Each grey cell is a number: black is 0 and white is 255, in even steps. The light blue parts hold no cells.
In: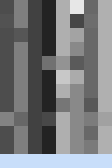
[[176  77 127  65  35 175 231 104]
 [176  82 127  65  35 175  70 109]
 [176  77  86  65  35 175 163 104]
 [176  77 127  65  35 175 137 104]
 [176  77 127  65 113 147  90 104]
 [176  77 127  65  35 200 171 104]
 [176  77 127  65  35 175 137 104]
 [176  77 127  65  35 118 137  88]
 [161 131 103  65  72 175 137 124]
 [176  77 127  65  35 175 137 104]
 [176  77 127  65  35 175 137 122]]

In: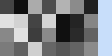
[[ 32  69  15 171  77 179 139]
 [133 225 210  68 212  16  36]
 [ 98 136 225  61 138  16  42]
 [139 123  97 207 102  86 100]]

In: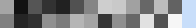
[[ 98 165  18  85  50  33  81 133 206 201 161 103 188]
 [246 128  37  48 144 123 181 164  53 143 103 225  82]]

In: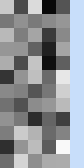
[[ 84 201  74 219   9]
 [150 120 145 122 138]
 [137 185 126 165  59]
 [165 150 149  98  32]
 [ 95 173  76 196  14]
 [231  52 148 191 106]
 [207 137 129  85 119]
 [186 113  81 140 151]
 [ 63 146 120  44 101]
 [131 125 203 179 106]
 [249  47 148 188  92]
 [172 109 212 142 171]]

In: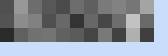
[[164  80 152 109  87  75 109  95 122 130 118]
 [105  83 140 129  80 104  51 103  71 109 194]
 [ 63  42  96 113 116  97  91  69 121  65 176]]

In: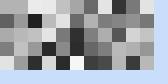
[[227 179 179 235 233 193 166 105 228  53 121]
 [119  97 153  32 187 226 107 178 125 133 145]
 [195 171 184 193 228 121  48 127 174  86 212]
 [150 126 193 153  41 138  44 103 126 185 176]
 [184 227 156  46 216  42 246  62  74 182  59]]
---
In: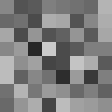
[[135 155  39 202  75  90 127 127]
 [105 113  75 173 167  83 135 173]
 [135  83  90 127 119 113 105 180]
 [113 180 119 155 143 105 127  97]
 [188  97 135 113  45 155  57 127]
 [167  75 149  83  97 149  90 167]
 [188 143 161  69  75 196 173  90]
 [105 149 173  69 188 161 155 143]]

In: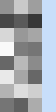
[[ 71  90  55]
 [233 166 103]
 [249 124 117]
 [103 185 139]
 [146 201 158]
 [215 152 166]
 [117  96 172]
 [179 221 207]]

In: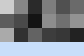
[[ 93  74  20 141 112 147]
 [205 134  42 126  80 106]
 [170  49  99  61  55  34]]

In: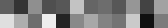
[[223 174 109 237  36 137 168 131 116 202  16 123]
 [ 95  52 143  79  87 195 101 109  87 150  67 162]]

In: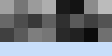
[[104  77  56  96  48  90  64  83]
 [ 64  90 126 118  41  33  11 112]
 [161 118 155 174  26  19 140 187]]

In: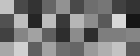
[[ 81 189  37 189  57 182 140  89 216  22]
 [195  73  51 102 146  73 110 118  65  51]
 [168 209  95 162 110 102 154 175 195  89]
 [ 65 133 162  95  45 140  45 126 126 133]]

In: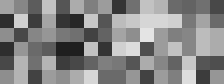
[[ 46 208  60 164  52  39 200  85 188 200 214 214 208 120 164 106]
 [142 180  66 156 142 172 214 106 106 150  66 156 127 221  60 150]
 [164 134  92 194  85 172 127 156  52 112 194 180 106  99 112  72]
 [ 46 150 106  92  31  31 194  52 208 221  78 156 194 134 188 172]
 [ 72 180 112 180  60  72  99 127 120  85 172 134  99 200  85  78]
 [142  72 134 150 120 112  66  99 164 142 228 156 127 134 188 172]]
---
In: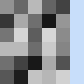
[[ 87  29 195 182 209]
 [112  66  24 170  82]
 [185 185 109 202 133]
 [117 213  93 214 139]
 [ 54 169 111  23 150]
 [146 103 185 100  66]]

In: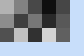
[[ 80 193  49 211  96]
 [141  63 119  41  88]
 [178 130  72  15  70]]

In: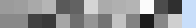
[[137 137  65  58 166 110 149 115 194 130  28 135 207]
 [155 158 169 181  89  98 213 171 176 180 251  76  47]]

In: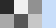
[[169  87 199]
 [ 41 240 145]]

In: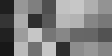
[[ 24 186 113 197  46 141 151 132]
 [ 33 156 198 118 135 103 102  82]
 [ 53 172  46  89 184 179 134 120]
 [ 31 151 127  79 194 199 175 147]]

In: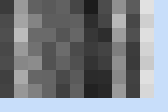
[[ 67 151 128 100  64  96  34  40 154  64 215]
 [ 64 170 102 101  74  90  43  44 137  66 224]
 [ 76 135 140  82  98  80  51  62 143  58 201]
 [ 72 154 113  83 108  75  60  68 126  60 211]
 [ 79 188 106 106  85 102  55  45 157  80 223]
 [ 75 164 132  94  94  96  46  70 185  71 207]
 [ 59 154  97  90  97  70  28  76 144  92 225]]
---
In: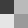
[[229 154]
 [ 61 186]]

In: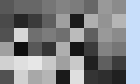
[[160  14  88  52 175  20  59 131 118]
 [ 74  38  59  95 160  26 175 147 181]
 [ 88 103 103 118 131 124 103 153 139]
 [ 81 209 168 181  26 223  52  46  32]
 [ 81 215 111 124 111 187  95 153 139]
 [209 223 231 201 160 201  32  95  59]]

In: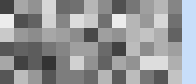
[[167  65  92  51 125 209 146  98 167 146 221 221 175]
 [236  80  98 209 133 221 201 112 236 182 152 215 112]
 [ 86  98  92 118 133 159 159 106  65 188 140 175 159]
 [201 152 140 167 159 140  73 159 146 182 195 175  98]
 [ 65 167 146 215 106 112 182 140  80 118 159 182 133]
 [ 86 188 152  86 125 125 106 182  92 188 118  86 195]]

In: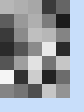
[[245  50 205  34 108]
 [ 42  85 139 233  42]
 [132 116  78 198 147]
 [ 58 139 191 183 132]
 [ 93 153 175 124  27]
 [ 85 159 226 116 198]
 [183 175 167  58 101]]

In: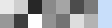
[[152  62 254 146 115 221 179]
 [233 207  39 138 165  76 122]]

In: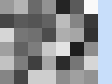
[[133  70 206 206 140 160 146]
 [ 70  90  84  98 188 133  57]
 [160  98 125 200 228  29 140]
 [214 118 112  76 174 166  49]
 [194 125  63 166  43 118 214]
 [154 180 106 146  36  90 249]]
